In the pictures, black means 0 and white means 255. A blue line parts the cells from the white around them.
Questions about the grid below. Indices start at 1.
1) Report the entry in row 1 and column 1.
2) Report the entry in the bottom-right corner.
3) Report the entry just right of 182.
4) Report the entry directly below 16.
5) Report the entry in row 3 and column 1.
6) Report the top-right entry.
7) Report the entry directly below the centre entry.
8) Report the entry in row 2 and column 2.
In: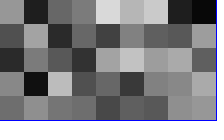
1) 151
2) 151
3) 202
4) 143
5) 42
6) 8
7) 103
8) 163

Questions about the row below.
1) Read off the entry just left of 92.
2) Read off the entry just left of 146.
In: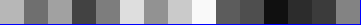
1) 249
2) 222

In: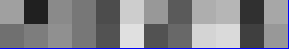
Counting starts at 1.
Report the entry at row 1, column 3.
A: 138
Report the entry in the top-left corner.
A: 160
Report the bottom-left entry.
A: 112
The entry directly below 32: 125
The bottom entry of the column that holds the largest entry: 224
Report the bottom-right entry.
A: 152

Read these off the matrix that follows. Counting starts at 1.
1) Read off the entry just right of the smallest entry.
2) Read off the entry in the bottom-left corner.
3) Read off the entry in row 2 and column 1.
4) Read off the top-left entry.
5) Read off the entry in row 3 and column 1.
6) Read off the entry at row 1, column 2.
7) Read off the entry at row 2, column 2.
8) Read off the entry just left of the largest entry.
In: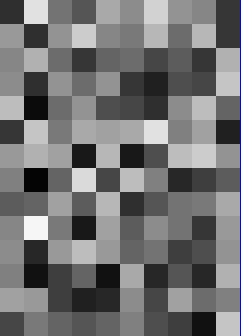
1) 100
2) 70
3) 153
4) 47
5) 134
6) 225
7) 47
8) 134

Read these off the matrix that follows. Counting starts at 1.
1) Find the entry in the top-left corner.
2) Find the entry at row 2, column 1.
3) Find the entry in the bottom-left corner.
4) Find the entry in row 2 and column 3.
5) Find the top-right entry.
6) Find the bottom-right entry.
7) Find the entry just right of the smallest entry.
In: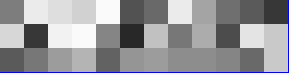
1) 125
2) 215
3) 90
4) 242
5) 55
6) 201
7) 193

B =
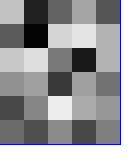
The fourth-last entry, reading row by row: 78
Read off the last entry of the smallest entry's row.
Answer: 179
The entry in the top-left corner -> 194
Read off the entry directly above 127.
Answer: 152
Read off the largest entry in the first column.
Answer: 200
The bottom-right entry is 127
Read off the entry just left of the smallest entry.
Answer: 91
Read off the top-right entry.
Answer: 85
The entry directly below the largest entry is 139

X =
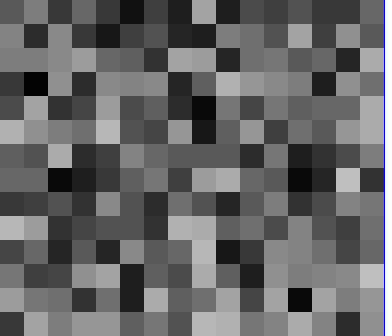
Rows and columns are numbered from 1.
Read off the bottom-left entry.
56
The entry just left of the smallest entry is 56
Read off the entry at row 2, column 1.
131
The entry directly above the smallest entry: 125
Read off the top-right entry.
103
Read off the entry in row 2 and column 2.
44
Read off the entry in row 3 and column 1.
125
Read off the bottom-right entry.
144
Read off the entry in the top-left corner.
89
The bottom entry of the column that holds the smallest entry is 163
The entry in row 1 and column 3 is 56
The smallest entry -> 3
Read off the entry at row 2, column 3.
137
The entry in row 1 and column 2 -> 125

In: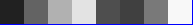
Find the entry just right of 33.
99
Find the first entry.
33
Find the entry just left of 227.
177

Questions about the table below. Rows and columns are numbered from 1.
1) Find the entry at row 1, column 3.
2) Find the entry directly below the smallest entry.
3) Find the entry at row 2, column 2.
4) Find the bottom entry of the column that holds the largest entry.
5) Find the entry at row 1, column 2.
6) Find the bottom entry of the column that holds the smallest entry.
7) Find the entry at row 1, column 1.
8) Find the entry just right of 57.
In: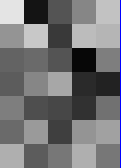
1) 84
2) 42
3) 200
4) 175
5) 20
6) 175
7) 228
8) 188

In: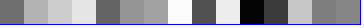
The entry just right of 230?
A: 100
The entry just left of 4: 237

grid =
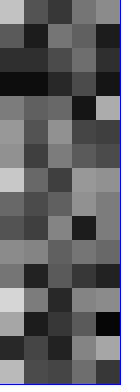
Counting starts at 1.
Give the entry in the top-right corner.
139
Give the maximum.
214
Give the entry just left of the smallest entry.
90
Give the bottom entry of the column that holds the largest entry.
186
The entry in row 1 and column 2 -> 83
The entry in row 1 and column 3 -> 55
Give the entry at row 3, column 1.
47
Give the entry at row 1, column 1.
194
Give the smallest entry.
6
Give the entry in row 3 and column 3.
75
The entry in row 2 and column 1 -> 90
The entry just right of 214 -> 124
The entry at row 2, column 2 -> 28
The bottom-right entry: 55
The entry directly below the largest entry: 166
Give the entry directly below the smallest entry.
166

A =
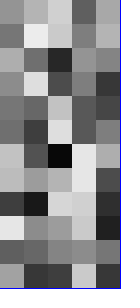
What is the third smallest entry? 32
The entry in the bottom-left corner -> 162
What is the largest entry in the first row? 208
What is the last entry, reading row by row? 55
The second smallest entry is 24
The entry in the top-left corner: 148
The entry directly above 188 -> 194
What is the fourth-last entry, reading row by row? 55
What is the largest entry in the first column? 230
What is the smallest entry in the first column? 62
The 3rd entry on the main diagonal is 39
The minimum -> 8
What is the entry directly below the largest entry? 111
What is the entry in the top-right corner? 168
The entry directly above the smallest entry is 222
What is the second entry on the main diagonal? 236
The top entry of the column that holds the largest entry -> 180
